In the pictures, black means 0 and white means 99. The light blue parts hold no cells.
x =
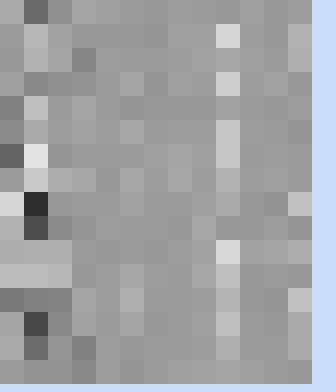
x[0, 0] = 66
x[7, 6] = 61
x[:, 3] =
[64, 59, 52, 57, 64, 63, 60, 65, 60, 58, 60, 59, 64, 63, 50, 53]
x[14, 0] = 66
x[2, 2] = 64
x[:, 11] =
[59, 59, 60, 63, 59, 60, 61, 62, 57, 61, 64, 60, 58, 59, 60, 60]
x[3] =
[62, 53, 56, 57, 60, 64, 58, 62, 61, 80, 61, 63, 59]
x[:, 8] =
[60, 62, 63, 61, 59, 61, 62, 61, 62, 65, 63, 65, 61, 62, 61, 63]
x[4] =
[50, 74, 60, 64, 60, 58, 59, 59, 59, 63, 60, 59, 61]
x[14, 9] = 68
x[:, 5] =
[60, 59, 60, 64, 58, 65, 60, 65, 63, 60, 60, 65, 68, 64, 59, 58]
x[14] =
[66, 42, 58, 50, 61, 59, 60, 60, 61, 68, 60, 60, 66]
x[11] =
[73, 73, 71, 59, 61, 65, 61, 60, 65, 74, 59, 60, 59]
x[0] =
[66, 41, 56, 64, 62, 60, 59, 61, 60, 59, 62, 59, 61]
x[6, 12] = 60
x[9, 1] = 30
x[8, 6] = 60
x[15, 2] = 57
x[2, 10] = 62
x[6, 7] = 64
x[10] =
[67, 68, 68, 60, 59, 60, 59, 61, 63, 84, 63, 64, 67]
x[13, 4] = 60
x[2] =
[59, 69, 64, 52, 61, 60, 60, 61, 63, 65, 62, 60, 68]
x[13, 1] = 28
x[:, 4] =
[62, 59, 61, 60, 60, 61, 60, 59, 60, 61, 59, 61, 61, 60, 61, 61]
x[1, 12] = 69
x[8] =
[83, 18, 59, 60, 60, 63, 60, 60, 62, 66, 59, 57, 75]
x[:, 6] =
[59, 58, 60, 58, 59, 60, 62, 61, 60, 60, 59, 61, 60, 59, 60, 60]
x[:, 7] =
[61, 62, 61, 62, 59, 61, 64, 65, 60, 59, 61, 60, 60, 60, 60, 62]

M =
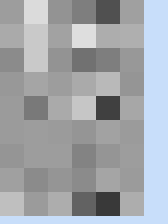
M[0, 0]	61
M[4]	[60, 47, 66, 77, 25, 65]
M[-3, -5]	61
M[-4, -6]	60
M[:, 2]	[57, 63, 57, 61, 66, 60, 61, 58, 67]
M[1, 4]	67
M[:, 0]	[61, 66, 54, 59, 60, 60, 58, 62, 74]
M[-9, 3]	49
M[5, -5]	61
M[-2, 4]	64
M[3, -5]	64

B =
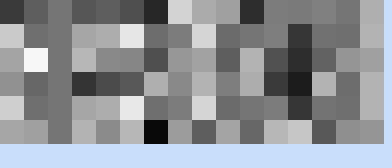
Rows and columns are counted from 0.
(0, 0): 22
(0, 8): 66
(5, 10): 40
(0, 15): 68
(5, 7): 60
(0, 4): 36
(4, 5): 90
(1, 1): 43
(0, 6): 15
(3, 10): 67
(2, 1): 96
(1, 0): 79
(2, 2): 46
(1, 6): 42
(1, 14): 43
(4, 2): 46
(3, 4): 29
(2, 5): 52
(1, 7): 48
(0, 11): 48
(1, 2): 46
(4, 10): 46
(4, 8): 83
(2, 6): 31
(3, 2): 46
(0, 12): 47
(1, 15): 70
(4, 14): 43
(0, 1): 36
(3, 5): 34
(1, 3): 65
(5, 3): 69

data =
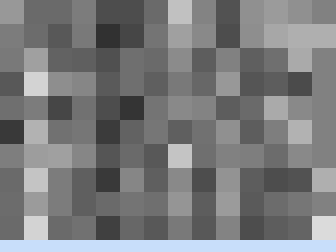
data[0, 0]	59
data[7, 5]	52
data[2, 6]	41
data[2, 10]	37
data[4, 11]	66
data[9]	[41, 82, 41, 44, 25, 40, 34, 47, 34, 51, 30, 36, 39, 85]
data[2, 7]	54
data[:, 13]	[50, 68, 50, 50, 50, 50, 50, 68, 50, 85]
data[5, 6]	46
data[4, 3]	44
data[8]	[42, 60, 48, 37, 41, 45, 43, 58, 36, 60, 35, 42, 46, 50]
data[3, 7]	47
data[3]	[34, 82, 55, 52, 35, 43, 37, 47, 40, 59, 33, 36, 29, 50]
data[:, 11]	[60, 65, 43, 36, 66, 49, 42, 30, 42, 36]
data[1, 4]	19
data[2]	[47, 62, 38, 37, 31, 43, 41, 54, 36, 50, 37, 43, 66, 50]
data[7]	[41, 76, 48, 37, 22, 52, 37, 53, 30, 57, 36, 30, 32, 68]
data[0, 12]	56
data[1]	[48, 42, 34, 47, 19, 27, 45, 62, 53, 30, 55, 65, 68, 68]
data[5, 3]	46
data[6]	[49, 61, 62, 52, 33, 41, 34, 76, 43, 50, 49, 42, 53, 50]
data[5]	[22, 69, 44, 46, 23, 38, 46, 37, 44, 56, 36, 49, 69, 50]
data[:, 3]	[48, 47, 37, 52, 44, 46, 52, 37, 37, 44]
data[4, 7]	53
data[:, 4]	[30, 19, 31, 35, 30, 23, 33, 22, 41, 25]

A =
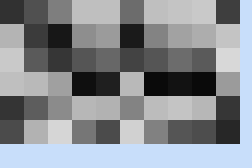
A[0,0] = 19
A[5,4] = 29
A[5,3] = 46
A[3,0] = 74
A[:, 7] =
[76, 63, 42, 7, 76, 33]
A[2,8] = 35
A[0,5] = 42
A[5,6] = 50
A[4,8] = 71
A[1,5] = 10
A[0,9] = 24
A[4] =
[20, 36, 54, 71, 69, 51, 73, 76, 71, 21]
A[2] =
[78, 35, 21, 33, 40, 26, 33, 42, 35, 84]
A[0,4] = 74
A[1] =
[70, 23, 9, 55, 60, 10, 51, 63, 67, 76]

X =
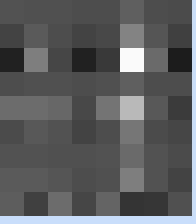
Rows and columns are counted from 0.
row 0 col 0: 32
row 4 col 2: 40
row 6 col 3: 31
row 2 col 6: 41
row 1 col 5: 51
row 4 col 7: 23
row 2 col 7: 11
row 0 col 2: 31
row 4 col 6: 34
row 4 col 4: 45
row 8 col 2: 42
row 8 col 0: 36
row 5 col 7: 27
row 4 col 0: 42
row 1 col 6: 33
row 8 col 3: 27
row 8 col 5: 20
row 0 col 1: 31
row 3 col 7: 30
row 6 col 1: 32
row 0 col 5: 37
